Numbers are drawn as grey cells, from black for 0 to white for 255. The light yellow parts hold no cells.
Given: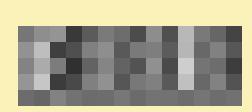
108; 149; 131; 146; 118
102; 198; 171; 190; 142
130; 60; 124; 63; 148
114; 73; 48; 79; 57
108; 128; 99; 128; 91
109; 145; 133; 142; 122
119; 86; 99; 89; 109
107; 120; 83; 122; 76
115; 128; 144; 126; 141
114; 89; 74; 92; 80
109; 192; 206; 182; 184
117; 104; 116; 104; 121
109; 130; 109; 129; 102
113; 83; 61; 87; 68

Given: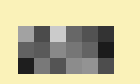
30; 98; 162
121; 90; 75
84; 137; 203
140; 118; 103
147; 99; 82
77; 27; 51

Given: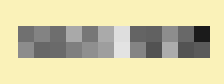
140; 112
103; 131
106; 110
127; 169
143; 119
158; 170
227; 222
132; 100
82; 97
172; 141
83; 104
90; 27

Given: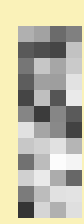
52; 123; 208; 113; 199; 225; 133; 69; 93; 118; 89; 176
213; 188; 234; 188; 209; 165; 59; 191; 160; 198; 78; 162
176; 225; 172; 252; 225; 137; 134; 85; 158; 166; 69; 107
223; 227; 103; 244; 181; 66; 90; 234; 226; 202; 194; 128

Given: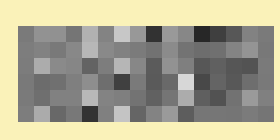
125; 122; 121; 124; 125; 122
171; 111; 108; 172; 130; 146
104; 129; 112; 138; 121; 145
120; 129; 127; 134; 136; 117
51; 184; 142; 99; 183; 177
128; 131; 110; 125; 137; 131
196; 127; 64; 182; 129; 199
101; 115; 122; 135; 123; 152
131; 97; 90; 91; 114; 50
154; 117; 105; 146; 139; 153
93; 172; 215; 127; 115; 135
118; 95; 72; 87; 109; 39
118; 82; 100; 96; 112; 63
117; 114; 88; 86; 132; 87
123; 154; 110; 83; 148; 130
117; 128; 121; 122; 120; 122

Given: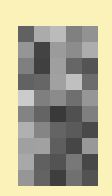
150; 168; 160; 176; 131; 203; 98; 127; 149; 97
99; 96; 161; 133; 100; 127; 102; 64; 67; 171
62; 83; 94; 100; 57; 139; 161; 159; 155; 187
112; 120; 70; 90; 80; 111; 192; 102; 140; 128
82; 71; 152; 73; 127; 150; 108; 84; 173; 146
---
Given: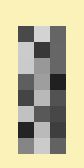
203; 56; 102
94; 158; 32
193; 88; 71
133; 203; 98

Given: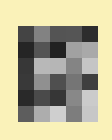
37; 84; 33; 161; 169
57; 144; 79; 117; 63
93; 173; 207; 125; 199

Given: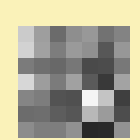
210; 161; 125; 154; 144; 87; 151
215; 157; 123; 161; 90; 57; 163
108; 110; 93; 86; 184; 155; 77

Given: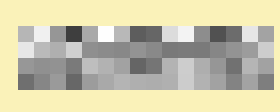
231; 186; 175; 208; 143; 139; 136; 147; 137; 121; 123; 122; 134; 147; 156; 205
111; 134; 154; 103; 156; 169; 180; 175; 173; 176; 204; 178; 162; 131; 163; 126

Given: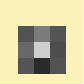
104; 206; 78

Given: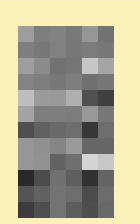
127; 120; 129; 120; 124; 120
131; 126; 120; 127; 113; 118
163; 126; 126; 124; 153; 120
150; 144; 133; 154; 102; 102
41; 76; 113; 94; 50; 100
60; 79; 115; 93; 78; 105

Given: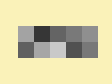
96; 166; 201; 81; 120

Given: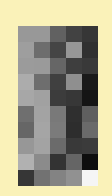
158; 109; 69; 151; 48
172; 110; 64; 143; 26
111; 163; 121; 47; 95
151; 163; 107; 57; 59
54; 114; 131; 145; 245
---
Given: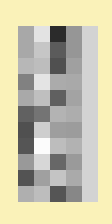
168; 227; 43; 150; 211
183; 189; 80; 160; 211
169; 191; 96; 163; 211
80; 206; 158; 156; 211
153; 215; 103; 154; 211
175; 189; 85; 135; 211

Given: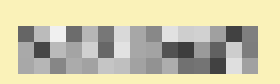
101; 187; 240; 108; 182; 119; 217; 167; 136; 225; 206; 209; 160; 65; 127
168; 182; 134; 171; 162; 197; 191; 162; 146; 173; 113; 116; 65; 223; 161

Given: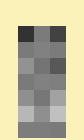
50; 123; 66
146; 116; 88
143; 119; 162
125; 125; 122

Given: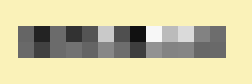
101; 35; 107; 50; 84; 201; 79; 17; 247; 187; 218; 130; 109

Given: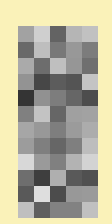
162; 207; 99; 181; 193
170; 109; 191; 150; 111
52; 145; 125; 102; 77
166; 152; 126; 155; 172
216; 154; 128; 179; 211
89; 222; 76; 152; 154

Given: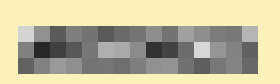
212; 144; 91; 126; 115; 90; 106; 116; 141; 115; 160; 142; 124; 120; 180
98; 130; 154; 143; 116; 117; 111; 126; 145; 147; 113; 94; 120; 131; 104

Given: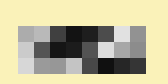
172; 185; 64; 19; 30; 76; 225; 146
215; 154; 151; 196; 72; 16; 38; 53

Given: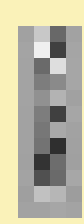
161; 200; 104; 162
163; 106; 222; 166
163; 145; 179; 161
162; 119; 169; 162
161; 51; 109; 160
159; 193; 182; 157

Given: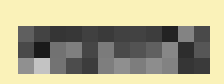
95; 67; 53; 55; 64; 58; 65; 66; 61; 35; 131; 73
144; 195; 115; 76; 60; 126; 143; 125; 141; 130; 53; 58
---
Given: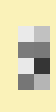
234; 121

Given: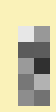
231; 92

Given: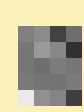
128; 153; 124; 123

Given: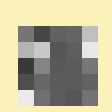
117; 200; 89; 91; 115

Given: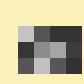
195; 140; 87

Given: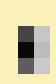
69; 188

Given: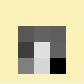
88; 223; 0

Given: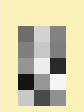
109; 199; 41
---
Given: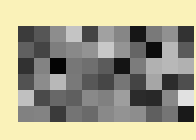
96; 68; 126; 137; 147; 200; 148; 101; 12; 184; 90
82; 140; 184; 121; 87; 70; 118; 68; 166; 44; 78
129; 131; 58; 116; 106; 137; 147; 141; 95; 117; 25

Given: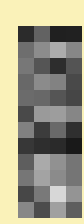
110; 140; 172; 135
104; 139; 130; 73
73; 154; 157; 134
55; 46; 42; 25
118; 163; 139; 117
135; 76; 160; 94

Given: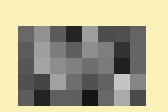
92; 158; 125; 94; 142; 126; 50; 101
80; 68; 162; 110; 81; 98; 196; 133

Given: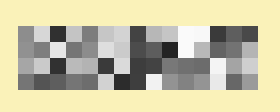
145; 126; 230; 117; 140; 222; 203; 76; 93; 35; 250; 184; 100; 115; 180
117; 84; 94; 117; 109; 210; 44; 62; 242; 147; 130; 148; 233; 103; 154

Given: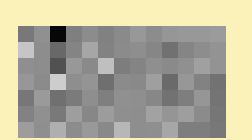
197; 141; 104; 132; 166; 130; 139; 142; 134; 113; 133; 141; 147
151; 139; 205; 142; 148; 111; 139; 137; 159; 106; 151; 130; 114
130; 144; 121; 158; 135; 156; 143; 142; 162; 149; 158; 139; 118

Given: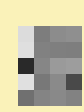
223; 129; 127; 126
224; 120; 138; 73

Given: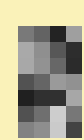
169; 143; 87; 45
82; 101; 154; 145
81; 111; 205; 119
